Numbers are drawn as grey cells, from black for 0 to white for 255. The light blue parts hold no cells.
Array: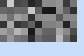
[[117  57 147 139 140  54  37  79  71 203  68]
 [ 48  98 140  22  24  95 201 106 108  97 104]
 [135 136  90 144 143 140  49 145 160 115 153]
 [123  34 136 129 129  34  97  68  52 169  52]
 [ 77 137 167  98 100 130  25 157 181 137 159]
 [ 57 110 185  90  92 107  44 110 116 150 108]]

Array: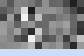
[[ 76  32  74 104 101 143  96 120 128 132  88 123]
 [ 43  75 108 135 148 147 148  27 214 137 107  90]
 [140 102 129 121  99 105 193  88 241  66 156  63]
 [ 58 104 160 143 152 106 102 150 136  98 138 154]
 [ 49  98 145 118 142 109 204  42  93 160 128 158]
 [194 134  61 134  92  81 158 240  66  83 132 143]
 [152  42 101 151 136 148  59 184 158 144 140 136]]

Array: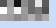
[[ 91 230 108 139  19 156  85]
 [ 81 122 106 156 243 169 254]
 [170 141 178 151 138 159 164]]

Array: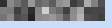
[[ 79 129 172  81  61 154 143  93 114 103 152  90 116 138  48]
 [ 70  70  66 166 137  64 107 123 206 133  45  93  62 122 126]
 [ 64  73  80 179 142  93 131 152 142 138  35  86  77 139 117]]

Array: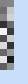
[[133 130]
 [197 110]
 [209 136]
 [108  50]
 [ 57 243]
 [205  78]
 [ 52 218]
 [155 103]
 [ 25 229]
 [146  94]]

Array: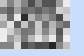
[[236 157  82  83 138  77 133 180 131 195]
 [196 208 105 121  96 117 106 161  94 120]
 [214  73 125 158 132 181  44 233 108 199]
 [107 132 181 108 202 113 198  95 226 166]
 [214  86 189 135 200 125 117 162 207 236]
 [238 101 233 179 229 183 124 193 155 237]
 [192 136  38  81  75  97  74 221 131 131]]

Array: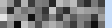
[[ 64 121  44  86 188 162 189  38 119 127  60 179  54 144 186]
 [128 151 157 170 148  44  88 197  53 108 135 117 154  42 162]
 [159  57 125 129  93 148  59 129  73 114  18 146 143 166 230]
 [110  15  83 130  60 111 149 176 150  80 152 196  11 144  98]]
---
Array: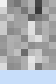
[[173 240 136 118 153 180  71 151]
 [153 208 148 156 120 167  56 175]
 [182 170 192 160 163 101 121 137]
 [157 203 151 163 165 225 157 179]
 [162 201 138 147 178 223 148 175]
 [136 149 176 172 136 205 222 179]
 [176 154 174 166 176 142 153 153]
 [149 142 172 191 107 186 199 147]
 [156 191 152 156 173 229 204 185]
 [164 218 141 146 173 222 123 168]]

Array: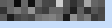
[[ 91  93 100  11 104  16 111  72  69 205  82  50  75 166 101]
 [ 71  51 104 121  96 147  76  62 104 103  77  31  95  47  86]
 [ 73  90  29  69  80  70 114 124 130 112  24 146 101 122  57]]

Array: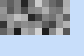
[[172 123  96 125  37 116 202 141 105  84]
 [180 150  89 127  76 133 140 174 125 117]
 [ 97 138 155 191 177  38  75 130 115 152]
 [177  53 156 123 141 132 143  93  68 147]
 [ 85  98 138  26 170 150 208  29 136 200]]

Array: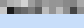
[[169 149 176 184 210 157 130 156 149 150 137 132]
 [141 198  26  91 105 124  92 187 148 188 143  68]]

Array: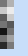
[[178 119]
 [235 201]
 [203  92]
 [ 88 117]
 [115  20]
 [161 115]
 [121  42]]

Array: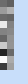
[[ 95 108]
 [177 155]
 [101 106]
 [130 234]
 [136 131]
 [146 102]
 [148 202]
 [105  34]
 [171 251]
 [159  59]]

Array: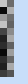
[[107 197]
 [174  10]
 [110 154]
 [ 98 195]
 [139  69]
 [168  33]
 [ 96  45]
 [157   9]
 [103  45]
 [169  32]
 [ 84  60]]

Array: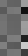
[[157 118  99  98]
 [ 16  90 120 122]
 [123 113 100 100]
 [157 116 102 101]
 [155 116 103 102]
 [ 31  89 125 126]
 [201 128  92  90]
 [ 60  96 119 120]]
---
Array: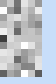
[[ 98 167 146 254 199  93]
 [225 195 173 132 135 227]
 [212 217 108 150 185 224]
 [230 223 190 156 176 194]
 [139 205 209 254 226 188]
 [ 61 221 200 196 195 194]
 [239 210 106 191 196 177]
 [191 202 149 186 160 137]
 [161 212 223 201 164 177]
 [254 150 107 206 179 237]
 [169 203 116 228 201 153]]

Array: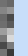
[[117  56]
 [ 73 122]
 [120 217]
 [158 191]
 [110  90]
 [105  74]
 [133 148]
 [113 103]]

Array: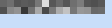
[[ 80 136 146  55 113 168  73 121 171 194 118 151 147 104 107]
 [102 111  84  91  87 119 221  87 105  86 111 124  85  80  88]]

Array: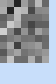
[[123 194 108 107 173 108 164]
 [ 89 142 164 115 127 138 151]
 [127 167  64 138 143 156 108]
 [101 122 134 114 117  94 106]
 [207 132  75 147  90 160 131]
 [110 202 175 105  70  96  97]
 [ 97 126 186 110 113 113 123]
 [172  36 190 182  73 136 139]
 [163 150  35 157 109 185 103]]

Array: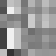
[[191  51  88 123 169 152 149 151]
 [ 66 240 195 146 123 125 141 127]
 [ 66 240 195 137 134 129 157 139]
 [ 66 240 195 146 111 125 133 127]
 [128 145 155 113 203 152 195 169]
 [144 122 128 113 203 157 188 169]
 [ 81 240 195 132 146 134 164 139]
 [ 97 193 181 118 180 148 188 163]]

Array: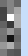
[[124  91  84]
 [152 175 115]
 [113  18 102]
 [118 151 111]
 [ 99  56 173]
 [ 70 254 175]
 [ 68 132 166]
 [112 132 102]]

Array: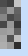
[[174 156  46]
 [168  82 190]
 [156 162  95]
 [ 72 152  56]
 [134  74  93]
 [104 152  99]
 [ 76  63 196]]
